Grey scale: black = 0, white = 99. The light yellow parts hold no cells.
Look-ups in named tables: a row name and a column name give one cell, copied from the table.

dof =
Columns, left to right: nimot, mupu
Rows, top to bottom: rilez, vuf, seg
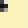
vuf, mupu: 14
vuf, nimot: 6
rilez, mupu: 88
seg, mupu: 65
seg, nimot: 30
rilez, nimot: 26
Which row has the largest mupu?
rilez

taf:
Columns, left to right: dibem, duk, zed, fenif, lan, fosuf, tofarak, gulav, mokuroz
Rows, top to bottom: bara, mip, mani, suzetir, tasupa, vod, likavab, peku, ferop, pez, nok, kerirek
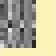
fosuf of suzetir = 23
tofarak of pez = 53
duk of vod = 58
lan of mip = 60
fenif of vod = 48
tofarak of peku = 57
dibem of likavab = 53
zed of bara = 72
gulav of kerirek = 54
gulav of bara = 49
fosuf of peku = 15
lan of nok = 45
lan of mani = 57
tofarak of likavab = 43
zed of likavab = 15
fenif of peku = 53
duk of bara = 41
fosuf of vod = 67
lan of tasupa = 55
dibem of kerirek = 86
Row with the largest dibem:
kerirek

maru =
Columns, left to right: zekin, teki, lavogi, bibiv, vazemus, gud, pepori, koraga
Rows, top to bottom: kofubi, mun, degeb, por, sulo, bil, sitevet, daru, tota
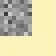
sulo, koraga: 62
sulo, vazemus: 67
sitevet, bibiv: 70
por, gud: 76
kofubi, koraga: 72
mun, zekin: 50
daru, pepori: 46
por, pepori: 50
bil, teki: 75
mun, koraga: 40
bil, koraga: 58
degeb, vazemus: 60
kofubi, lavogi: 40

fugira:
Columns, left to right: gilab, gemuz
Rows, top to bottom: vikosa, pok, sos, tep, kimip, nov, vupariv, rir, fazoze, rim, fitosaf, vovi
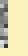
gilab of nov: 47
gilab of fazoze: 60
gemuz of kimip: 53
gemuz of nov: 49
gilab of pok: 75
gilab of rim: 36
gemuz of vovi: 21
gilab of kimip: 49
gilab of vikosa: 57
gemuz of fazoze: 70
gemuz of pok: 44
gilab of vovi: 78
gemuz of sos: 33
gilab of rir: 64
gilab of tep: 42
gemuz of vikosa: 58
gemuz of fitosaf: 68
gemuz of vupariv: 25
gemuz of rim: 40
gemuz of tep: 67

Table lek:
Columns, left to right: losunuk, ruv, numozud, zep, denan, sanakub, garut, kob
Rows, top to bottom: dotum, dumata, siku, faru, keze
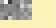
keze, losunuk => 57
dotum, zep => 51
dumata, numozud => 56
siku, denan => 49
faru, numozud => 45
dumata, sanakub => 81
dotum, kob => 50
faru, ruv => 56
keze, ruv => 40
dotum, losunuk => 64
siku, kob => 64
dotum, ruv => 95
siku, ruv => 54
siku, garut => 51
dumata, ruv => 50
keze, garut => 57
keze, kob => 68
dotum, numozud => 23
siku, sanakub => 63
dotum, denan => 53

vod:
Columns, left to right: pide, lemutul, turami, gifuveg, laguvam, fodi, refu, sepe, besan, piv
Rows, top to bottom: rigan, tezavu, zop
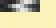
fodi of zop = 89
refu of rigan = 89
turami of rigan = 14
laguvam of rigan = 38
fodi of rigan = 70
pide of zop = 19
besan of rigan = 55
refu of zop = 83
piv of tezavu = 18
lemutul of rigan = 19
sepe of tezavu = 30
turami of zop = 17
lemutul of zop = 14
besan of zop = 34
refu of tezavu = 51
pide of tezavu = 13
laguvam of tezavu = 90
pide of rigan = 23
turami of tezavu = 43
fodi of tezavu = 78

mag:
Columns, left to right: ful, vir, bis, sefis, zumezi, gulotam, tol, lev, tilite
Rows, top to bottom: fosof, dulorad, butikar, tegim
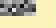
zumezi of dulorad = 50
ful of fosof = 54
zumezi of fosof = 62
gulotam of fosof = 66
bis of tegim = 49
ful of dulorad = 18
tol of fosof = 23
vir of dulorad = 51
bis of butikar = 13

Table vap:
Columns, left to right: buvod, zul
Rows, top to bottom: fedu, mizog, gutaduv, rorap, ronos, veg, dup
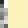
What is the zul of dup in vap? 40
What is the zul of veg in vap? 85
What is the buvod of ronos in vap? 45
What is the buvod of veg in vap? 76
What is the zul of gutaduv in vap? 73
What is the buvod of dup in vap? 65
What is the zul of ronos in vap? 80
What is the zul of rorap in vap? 65
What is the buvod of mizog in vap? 43

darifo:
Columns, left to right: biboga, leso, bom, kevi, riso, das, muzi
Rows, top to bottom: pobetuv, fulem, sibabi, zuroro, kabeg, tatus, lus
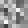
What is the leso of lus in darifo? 23
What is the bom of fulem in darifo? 65
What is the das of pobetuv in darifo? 40
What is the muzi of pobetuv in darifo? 54
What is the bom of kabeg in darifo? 52
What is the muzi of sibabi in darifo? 55
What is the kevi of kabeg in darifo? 81
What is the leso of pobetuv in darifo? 51
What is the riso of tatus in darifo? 36
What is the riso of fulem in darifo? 39
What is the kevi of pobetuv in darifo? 57
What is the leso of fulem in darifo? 79
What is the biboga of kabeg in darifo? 80
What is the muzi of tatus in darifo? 52
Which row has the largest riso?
sibabi

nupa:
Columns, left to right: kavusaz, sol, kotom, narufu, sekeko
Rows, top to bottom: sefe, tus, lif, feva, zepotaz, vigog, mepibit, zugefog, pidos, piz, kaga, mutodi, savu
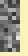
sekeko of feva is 50
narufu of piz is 37
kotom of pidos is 48
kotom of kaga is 61
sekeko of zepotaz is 39
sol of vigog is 45
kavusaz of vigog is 43
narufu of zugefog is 56

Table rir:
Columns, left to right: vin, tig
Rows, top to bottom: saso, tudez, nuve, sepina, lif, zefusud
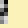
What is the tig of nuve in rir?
8
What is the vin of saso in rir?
69
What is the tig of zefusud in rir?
81
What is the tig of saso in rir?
2
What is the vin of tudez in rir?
80
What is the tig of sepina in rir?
36
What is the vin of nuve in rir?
43
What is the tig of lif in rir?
85
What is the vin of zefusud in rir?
50
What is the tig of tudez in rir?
43
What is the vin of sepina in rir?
12
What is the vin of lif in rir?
62

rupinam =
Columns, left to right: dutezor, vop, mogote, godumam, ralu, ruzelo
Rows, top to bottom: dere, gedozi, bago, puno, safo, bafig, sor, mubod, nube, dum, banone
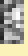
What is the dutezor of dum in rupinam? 14
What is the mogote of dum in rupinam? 76
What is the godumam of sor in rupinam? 51
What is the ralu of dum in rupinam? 75
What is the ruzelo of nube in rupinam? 42
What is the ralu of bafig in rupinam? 63
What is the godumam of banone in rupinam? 27
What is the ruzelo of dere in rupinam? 42
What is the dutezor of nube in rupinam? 19
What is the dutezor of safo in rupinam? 18
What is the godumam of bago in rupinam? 84
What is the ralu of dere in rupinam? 51

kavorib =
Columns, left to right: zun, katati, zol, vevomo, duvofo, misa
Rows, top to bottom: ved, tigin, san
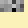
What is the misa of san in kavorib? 42
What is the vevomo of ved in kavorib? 24
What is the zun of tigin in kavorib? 59
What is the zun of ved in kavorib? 67
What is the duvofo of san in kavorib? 54
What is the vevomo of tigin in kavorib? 75
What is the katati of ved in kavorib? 63
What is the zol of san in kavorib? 60
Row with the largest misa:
ved

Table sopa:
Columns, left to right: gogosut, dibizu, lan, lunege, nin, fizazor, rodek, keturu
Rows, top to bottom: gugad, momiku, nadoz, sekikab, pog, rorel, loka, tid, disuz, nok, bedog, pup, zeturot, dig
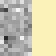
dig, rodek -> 77
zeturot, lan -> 71
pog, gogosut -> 73
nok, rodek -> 66
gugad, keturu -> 69
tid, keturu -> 59
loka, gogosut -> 53
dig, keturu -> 88

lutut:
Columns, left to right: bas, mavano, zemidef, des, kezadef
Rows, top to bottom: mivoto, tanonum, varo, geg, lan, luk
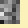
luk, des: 30
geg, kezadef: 53
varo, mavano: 70
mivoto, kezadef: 28
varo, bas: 44
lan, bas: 65
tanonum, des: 31
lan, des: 23
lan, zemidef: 54
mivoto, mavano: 47
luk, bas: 10
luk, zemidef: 40
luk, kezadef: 40
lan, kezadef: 56
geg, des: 43
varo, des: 21
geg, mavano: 39

